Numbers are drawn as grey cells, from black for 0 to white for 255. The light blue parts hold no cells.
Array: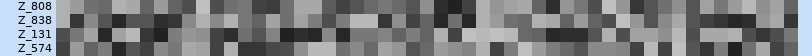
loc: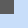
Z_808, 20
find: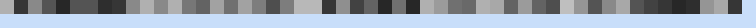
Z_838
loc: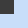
Z_808, 16
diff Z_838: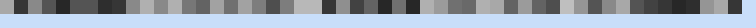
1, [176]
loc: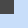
Z_574, 16

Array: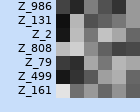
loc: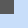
Z_499, 3
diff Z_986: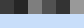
1, [67]
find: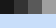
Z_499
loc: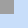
Z_499, 4

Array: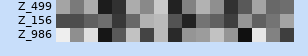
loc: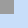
Z_986, 11
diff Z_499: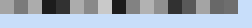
9, [34]
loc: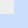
Z_986, 1

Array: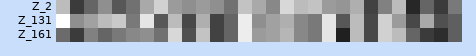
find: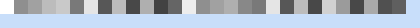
Z_131
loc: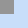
Z_2, 21
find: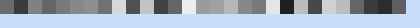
Z_161
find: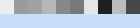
Z_161
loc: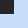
Z_2, 26
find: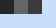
Z_2
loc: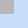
Z_161, 17

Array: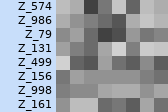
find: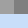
Z_131
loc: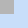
Z_986, 8
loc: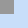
Z_79, 6

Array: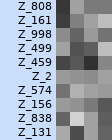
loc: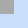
Z_131, 1
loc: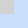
Z_838, 2
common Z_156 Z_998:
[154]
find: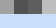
Z_499
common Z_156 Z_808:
[122]

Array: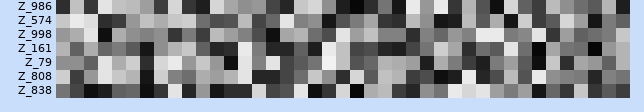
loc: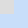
Z_574, 3
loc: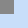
Z_998, 34
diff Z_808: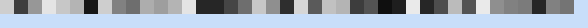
27, [77]
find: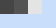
Z_838
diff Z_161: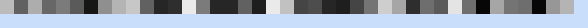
1, [180]

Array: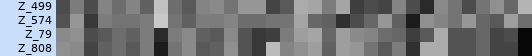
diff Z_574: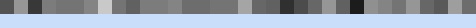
7, [124]
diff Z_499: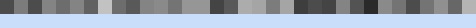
26, [76]

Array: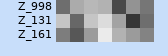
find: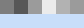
Z_161
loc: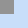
Z_998, 6
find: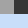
Z_131
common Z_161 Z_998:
[178]

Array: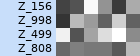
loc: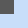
Z_808, 5
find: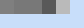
Z_808

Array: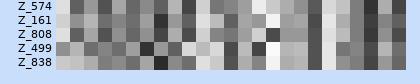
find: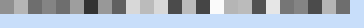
Z_499
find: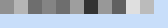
Z_161
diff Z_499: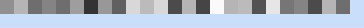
14, [187]
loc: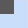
Z_574, 19

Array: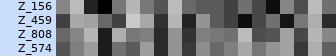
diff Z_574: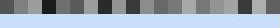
13, [127]
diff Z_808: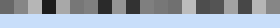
5, [174]
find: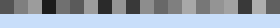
Z_574
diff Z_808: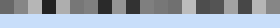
4, [28]
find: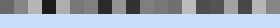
Z_808
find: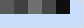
Z_156
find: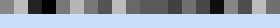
Z_156

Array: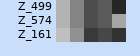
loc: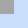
Z_574, 5
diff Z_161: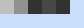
3, [57]
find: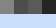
Z_499

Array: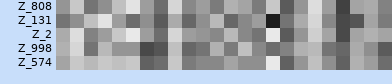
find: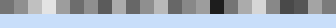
Z_131
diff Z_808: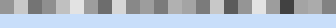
19, [221]
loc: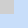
Z_2, 19
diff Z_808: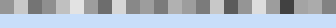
14, [164]
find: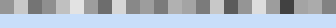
Z_808
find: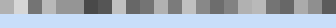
Z_998

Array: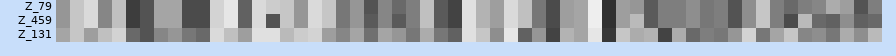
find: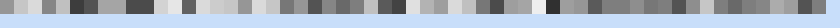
Z_79
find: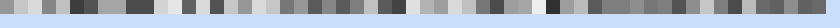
Z_459
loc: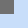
Z_131, 23
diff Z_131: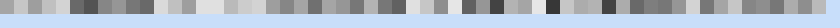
27, [172]
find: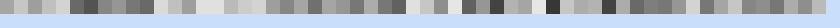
Z_131

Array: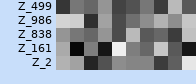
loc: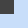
Z_499, 5
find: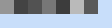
Z_499
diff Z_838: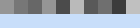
8, [103]
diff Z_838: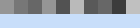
5, [75]
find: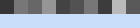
Z_499
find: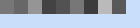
Z_499

